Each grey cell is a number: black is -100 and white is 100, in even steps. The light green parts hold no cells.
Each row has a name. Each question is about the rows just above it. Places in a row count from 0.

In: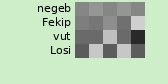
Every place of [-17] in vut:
0 1 3
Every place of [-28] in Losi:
0 2 4
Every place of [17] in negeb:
1 3
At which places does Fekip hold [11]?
2
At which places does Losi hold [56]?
1 3
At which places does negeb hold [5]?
0 2 4
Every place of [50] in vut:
2

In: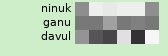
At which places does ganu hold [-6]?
0 1 3 5
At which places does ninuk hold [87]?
1 3 4
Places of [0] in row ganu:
4

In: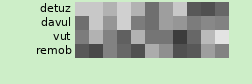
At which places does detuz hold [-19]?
10
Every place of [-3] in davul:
4 8
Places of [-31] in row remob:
0 8
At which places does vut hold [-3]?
0

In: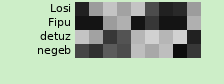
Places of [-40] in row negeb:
3
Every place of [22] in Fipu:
2
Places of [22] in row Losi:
1 8
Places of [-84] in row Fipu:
0 1 4 6 7
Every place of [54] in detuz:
0
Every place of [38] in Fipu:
3 8
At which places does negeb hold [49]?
4 6

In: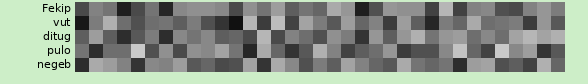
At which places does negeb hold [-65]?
0 27
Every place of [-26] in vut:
7 24

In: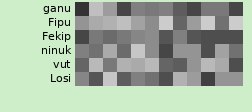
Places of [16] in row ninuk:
7 8
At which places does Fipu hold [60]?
6 9 11
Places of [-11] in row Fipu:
10
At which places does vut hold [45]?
1 5 9
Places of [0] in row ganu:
4 6
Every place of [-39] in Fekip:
9 10 11

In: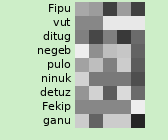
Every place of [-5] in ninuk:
1 2 3
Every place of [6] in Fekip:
0 1 2 3
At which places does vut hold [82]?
2 3 4
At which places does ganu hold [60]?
0 2 3

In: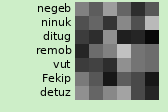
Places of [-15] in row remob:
1 5
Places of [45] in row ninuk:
5

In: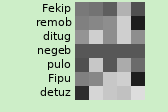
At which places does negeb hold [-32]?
0 1 2 3 4
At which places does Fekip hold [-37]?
4
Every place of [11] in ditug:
2 4
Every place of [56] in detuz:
2

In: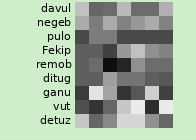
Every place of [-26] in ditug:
0 1 5
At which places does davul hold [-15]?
2 4 5
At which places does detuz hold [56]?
0
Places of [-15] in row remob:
1 5 6
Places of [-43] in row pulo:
0 3 4 5 6
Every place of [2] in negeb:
3 6
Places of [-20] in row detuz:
1 6

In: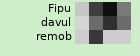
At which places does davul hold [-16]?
1 3
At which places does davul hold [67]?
0
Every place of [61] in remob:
0 2 3
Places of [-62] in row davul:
2

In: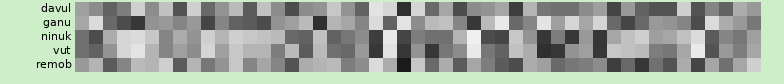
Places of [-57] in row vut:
21 23 25 34 37
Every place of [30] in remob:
13 28 45 47
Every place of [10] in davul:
1 5 14 16 28 36

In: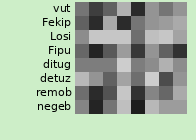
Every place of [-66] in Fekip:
1 3
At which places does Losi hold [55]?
1 2 3 6
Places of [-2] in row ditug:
0 1 2 4
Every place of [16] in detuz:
1 7
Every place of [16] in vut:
5 7
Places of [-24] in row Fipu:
6

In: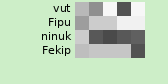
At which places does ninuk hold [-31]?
1 3
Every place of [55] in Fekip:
1 2 3
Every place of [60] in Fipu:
1 2
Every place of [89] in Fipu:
3 4
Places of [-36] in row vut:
3
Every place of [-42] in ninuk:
2

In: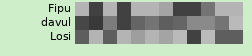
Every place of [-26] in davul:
6
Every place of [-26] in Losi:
0 2 10 11
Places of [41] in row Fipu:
0 2 4 5 10 11
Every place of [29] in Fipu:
6
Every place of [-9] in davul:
5 10
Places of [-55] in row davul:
1
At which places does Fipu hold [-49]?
1 3 7 8

